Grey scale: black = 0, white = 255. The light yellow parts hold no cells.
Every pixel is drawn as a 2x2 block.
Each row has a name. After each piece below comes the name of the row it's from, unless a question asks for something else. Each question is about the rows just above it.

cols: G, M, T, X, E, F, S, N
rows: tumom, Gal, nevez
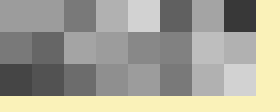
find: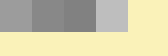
Gal
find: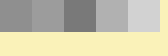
nevez
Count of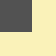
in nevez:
1

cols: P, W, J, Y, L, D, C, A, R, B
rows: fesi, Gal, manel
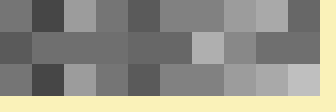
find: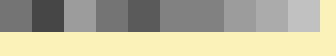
manel
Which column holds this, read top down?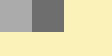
R
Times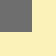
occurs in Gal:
5

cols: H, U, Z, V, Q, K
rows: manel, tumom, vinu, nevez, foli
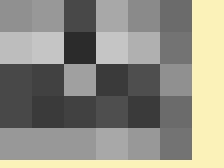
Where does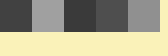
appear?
vinu
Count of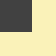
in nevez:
1
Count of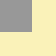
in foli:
4

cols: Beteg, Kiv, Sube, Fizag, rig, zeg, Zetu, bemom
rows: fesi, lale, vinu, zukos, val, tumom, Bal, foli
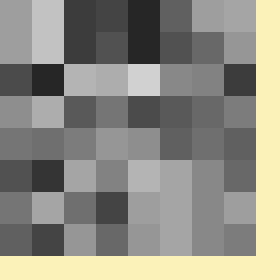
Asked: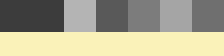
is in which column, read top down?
Sube
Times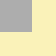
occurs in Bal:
0
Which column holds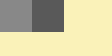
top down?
zeg
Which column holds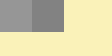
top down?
Fizag
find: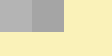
tumom
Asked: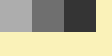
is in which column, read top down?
Kiv

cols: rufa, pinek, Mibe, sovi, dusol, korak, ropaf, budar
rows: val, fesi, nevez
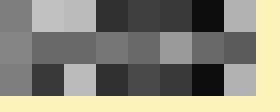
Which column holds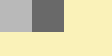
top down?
Mibe
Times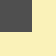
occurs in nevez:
0
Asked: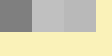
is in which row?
val
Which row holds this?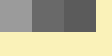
fesi
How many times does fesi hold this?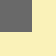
4
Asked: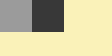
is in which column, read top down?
korak

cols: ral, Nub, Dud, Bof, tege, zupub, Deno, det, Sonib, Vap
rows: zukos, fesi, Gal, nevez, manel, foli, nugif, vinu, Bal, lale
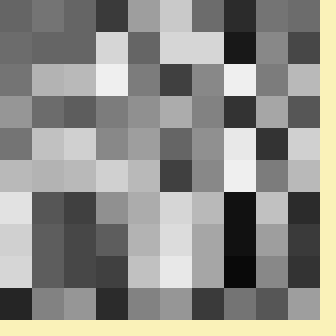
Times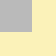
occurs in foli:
4
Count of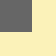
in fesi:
3

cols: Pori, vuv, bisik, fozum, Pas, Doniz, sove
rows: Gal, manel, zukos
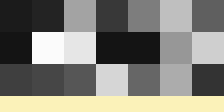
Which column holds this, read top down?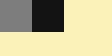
Pas
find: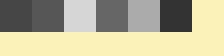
zukos
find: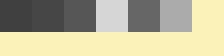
zukos
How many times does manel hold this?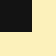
3

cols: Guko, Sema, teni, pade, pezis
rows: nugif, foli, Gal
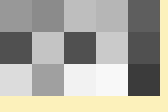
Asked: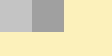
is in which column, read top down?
Sema
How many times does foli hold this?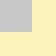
1

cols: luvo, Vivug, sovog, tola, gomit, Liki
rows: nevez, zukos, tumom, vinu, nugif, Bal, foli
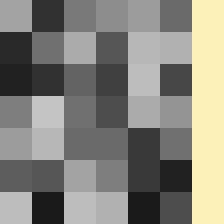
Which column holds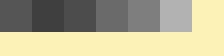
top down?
tola
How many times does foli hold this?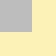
2
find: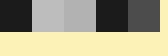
foli

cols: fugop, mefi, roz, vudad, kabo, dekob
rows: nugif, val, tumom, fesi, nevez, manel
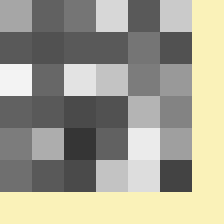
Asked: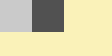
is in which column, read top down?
dekob
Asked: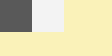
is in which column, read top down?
fugop
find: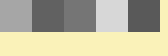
nugif
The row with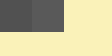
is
val
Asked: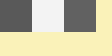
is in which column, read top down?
fugop
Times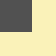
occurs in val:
2
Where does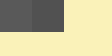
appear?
val

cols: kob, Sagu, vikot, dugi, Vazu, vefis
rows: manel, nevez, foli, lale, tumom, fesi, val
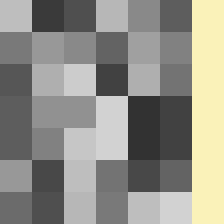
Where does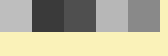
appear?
manel
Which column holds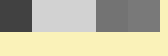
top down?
dugi
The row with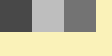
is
fesi
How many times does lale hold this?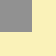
2
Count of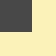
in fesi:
2

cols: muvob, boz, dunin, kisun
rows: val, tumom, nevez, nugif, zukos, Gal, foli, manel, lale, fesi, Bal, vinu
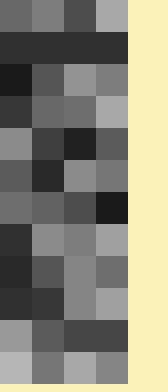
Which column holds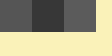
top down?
boz
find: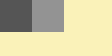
nevez
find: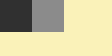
manel
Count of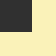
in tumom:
4
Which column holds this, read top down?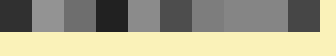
dunin

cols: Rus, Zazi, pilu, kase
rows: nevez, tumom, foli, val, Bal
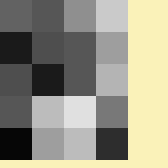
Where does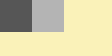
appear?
foli
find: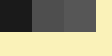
tumom
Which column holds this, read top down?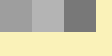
kase
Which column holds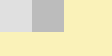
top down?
pilu
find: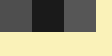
foli

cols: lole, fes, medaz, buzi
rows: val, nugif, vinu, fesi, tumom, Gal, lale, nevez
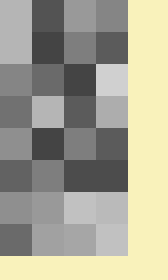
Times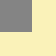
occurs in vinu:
1
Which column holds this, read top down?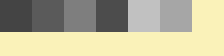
medaz
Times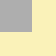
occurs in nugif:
0
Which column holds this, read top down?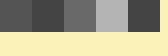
fes

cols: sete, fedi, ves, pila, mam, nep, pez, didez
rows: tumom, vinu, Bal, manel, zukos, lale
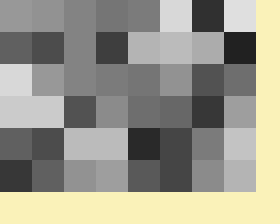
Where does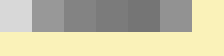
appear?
Bal
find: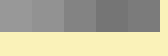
tumom
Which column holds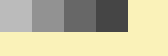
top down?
nep
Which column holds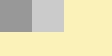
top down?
fedi

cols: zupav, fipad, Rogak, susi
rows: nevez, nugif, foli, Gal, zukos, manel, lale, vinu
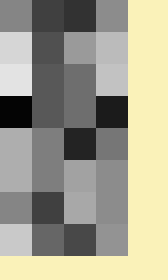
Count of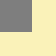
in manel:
1
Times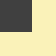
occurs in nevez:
1
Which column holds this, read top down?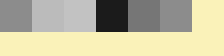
susi

